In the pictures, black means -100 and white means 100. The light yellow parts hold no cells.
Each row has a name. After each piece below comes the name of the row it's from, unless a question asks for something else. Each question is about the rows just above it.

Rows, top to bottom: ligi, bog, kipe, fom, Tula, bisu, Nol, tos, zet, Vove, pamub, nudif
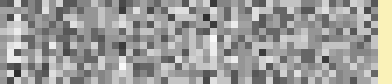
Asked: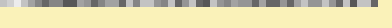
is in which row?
Tula
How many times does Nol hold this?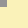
13
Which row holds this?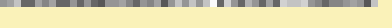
bisu
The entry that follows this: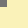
53

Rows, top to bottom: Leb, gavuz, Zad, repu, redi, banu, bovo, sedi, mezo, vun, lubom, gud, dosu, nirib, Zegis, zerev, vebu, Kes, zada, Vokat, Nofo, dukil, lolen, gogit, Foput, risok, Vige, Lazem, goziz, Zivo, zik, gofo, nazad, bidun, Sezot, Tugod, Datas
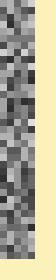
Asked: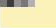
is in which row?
Zad
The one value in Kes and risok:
-18
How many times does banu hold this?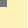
4
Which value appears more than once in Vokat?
40
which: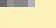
nirib

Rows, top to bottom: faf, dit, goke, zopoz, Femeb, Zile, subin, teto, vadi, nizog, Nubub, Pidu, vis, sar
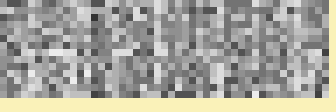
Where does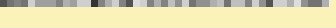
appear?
goke
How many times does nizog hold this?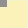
3
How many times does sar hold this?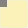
5
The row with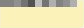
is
vis
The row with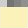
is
Zile
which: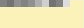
subin
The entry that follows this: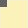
13

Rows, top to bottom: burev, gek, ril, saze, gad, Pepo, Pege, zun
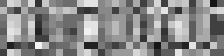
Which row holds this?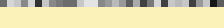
burev
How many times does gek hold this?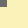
3
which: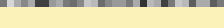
Pepo
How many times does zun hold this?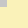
0
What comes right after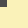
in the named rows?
-27

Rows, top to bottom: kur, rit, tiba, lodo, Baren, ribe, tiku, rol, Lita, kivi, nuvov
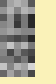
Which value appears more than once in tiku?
16
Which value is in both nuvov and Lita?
-6
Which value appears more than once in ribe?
-31
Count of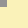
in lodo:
1
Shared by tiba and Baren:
16

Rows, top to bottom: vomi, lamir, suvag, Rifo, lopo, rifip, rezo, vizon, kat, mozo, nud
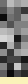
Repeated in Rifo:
1
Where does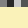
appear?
mozo
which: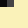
nud
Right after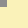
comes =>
-57

